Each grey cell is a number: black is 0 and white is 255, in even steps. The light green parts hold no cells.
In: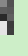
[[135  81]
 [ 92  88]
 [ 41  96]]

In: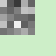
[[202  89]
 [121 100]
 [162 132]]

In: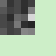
[[106  53]
 [ 86  64]
 [ 72  44]]

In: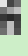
[[227  69]
 [116 161]
 [ 54  42]]

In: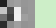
[[ 33 153]
 [197  75]
 [112  60]]

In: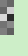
[[124 102]
 [101 206]
 [216  43]]

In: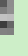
[[ 89 141]
 [127 143]
 [193 189]]

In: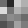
[[109  39]
 [219 117]
 [115 140]]

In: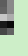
[[ 93 137]
 [ 99 137]
 [198 172]]
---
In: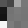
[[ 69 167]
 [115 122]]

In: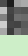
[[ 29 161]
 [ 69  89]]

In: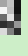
[[195  20]
 [189  18]]

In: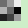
[[158 237]
 [105   4]]

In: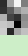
[[163 245]
 [ 91 148]]

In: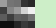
[[116 112]
 [133 155]]

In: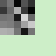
[[118   6]
 [103 175]]
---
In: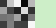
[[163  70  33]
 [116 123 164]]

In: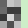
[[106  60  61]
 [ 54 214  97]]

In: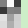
[[ 55 130 127]
 [226 160 207]]

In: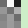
[[151 112 177]
 [132 157 109]]

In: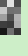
[[200 112 115]
 [158  84 178]]

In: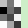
[[  0 110  66]
 [119  69 242]]
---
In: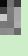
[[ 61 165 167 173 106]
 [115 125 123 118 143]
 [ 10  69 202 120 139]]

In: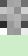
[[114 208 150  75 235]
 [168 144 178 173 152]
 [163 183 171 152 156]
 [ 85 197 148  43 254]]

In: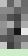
[[106 111 140 171 231 113 166]
 [161  98  67  84  20 107 101]
 [100 136  82 174  88  79  63]
 [191 137 123 147 140  89 199]]

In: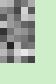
[[171  88 184  91 116  87 118 205  67]
 [122 211 200 101 146 118 110 231 106]
 [ 98  71 107 137 156 129 185 212 172]
 [178 121 151 154 117 148  37 136  76]
 [187 137  86 193  50  89 158 185 143]]

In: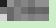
[[144 101 132]
 [144 105 135]
 [118  95 127]
 [133 110 139]
 [119 131 129]
 [147 105 105]
 [ 32 118 212]]

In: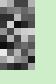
[[178 128  88  78 212 119  86 143  25 166]
 [ 66 102  92  37 206 194 109  79 127  53]
 [ 66 131 186  14 186  67  89 179 147  31]
 [170 122  46 209  71 178  31 100 205  51]
 [198  93  45  53 146  49  13 233 161  84]]
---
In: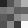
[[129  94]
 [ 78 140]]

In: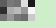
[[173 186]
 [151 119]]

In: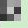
[[199  58]
 [ 88 176]]

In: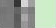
[[121 101]
 [123  91]]

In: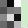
[[123 130]
 [222  17]]

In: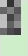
[[127  86]
 [ 68 113]]

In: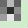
[[ 44 143]
 [229 114]]

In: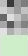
[[185 155]
 [222 195]]
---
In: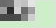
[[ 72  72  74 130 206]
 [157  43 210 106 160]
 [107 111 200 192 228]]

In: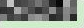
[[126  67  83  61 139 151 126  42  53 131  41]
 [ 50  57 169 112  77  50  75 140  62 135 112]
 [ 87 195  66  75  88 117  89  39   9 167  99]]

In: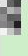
[[242 198 145]
 [132 115  31]
 [144  92  96]
 [120 181 155]
 [224 101  67]]

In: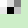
[[232   2 194]
 [252 217 128]]

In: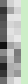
[[109 202 229]
 [ 54 175 152]
 [ 34 173 179]
 [ 95 190 132]
 [139 208 122]
 [ 15 163 186]
 [ 91 217 232]
 [ 95 226 215]
 [ 87 213 204]
 [ 76 227 229]
 [ 52 164 210]
 [113 209 228]]

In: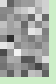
[[152  97 168  91 191 181  97]
 [114 139 155 139 111  70 125]
 [122 173 168  86  89 164 220]
 [ 75 154 243 180 169 178 156]
 [230 212 136 157 147 129 160]
 [130  46 172 144 122 157 136]
 [176 160 161 128 229 216 127]
 [193 161 179 106 190 136 177]
 [131 164 135 159 102 217 104]
 [137 139 187 202 222 171 209]
 [221  98 142 156 154 194 208]]

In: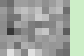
[[161 224 182 133 224 194 160 149 117 109]
 [142 162 114 174 163 142 155 150 152 119]
 [152 157 163 153 124 159 151 165 153 151]
 [141  55 110 136 126 186 198 141 161  92]
 [140 102 167 158 125 117 130 133 169 138]
 [145 116 118 175 164 202 191 140 145 132]
 [155 127 180 192 175 193 137 176 187 109]
 [123 108 157 158 150 161 144 157 176 148]]

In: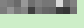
[[123 148 121 132  63 115 102  99  61  53 113]
 [129 121 106 152 111 128 118 119 217 108 128]]

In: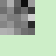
[[177 172 139 112 104]
 [133 148 117 124  41]
 [146 125 122 150 208]
 [111 136  80 106  55]
 [128 175  96  14 155]]
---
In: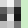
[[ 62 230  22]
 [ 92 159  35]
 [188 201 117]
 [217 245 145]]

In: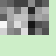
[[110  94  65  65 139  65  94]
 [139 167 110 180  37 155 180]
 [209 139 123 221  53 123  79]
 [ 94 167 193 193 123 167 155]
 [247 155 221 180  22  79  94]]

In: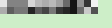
[[172  94 119 119  37  94  69 119  53  37  21 106 201  81]
 [229 131 131 131 215 185 172 185 160 106  21 147  53 241]]

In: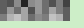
[[ 94 152 110 165  81 152 110 165 125  94]
 [ 94  81 139  35 139 152 110  81 125  66]
 [125 178 194 165 110 139 125 194 178  94]]

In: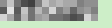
[[ 90 227  90 196 114 183 143 212 128 156 102 143 156 128]
 [212 168 102 183 114 156 168 114 114 102  77  90 212 156]
 [143 196 114  77  64 128 196 168 183 168 168 128 143 143]]

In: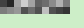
[[124 139 151  81 109  81 191  81  66  53]
 [ 66  39 163 206 163  97 109 139 177 124]]

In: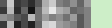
[[ 57 186  33  72  33 101 202 216 157 143 128  88 128]
 [ 57 186  45 101  20 113 186 231 173 157 101 113 128]
 [ 88 202  57  72  45  88 173 202 128 113 143 101 157]
 [143 128  88  72 186 113 157 128 143 113 157  88 128]]

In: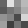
[[147 132  74 213]
 [160  62 116  74]
 [ 89 116 132 173]
 [101 226 147 185]]

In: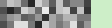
[[ 79  39  79 209 179 108 235  66 195 209  66 195  51]
 [108 150 166  94 108 150  51 166 135 179 179 120 120]
 [135 195 179 108  39 209 166  94 195  94 135 135  66]
 [ 79 120 223 223 120  39 209 166 120 150 223  94 150]]
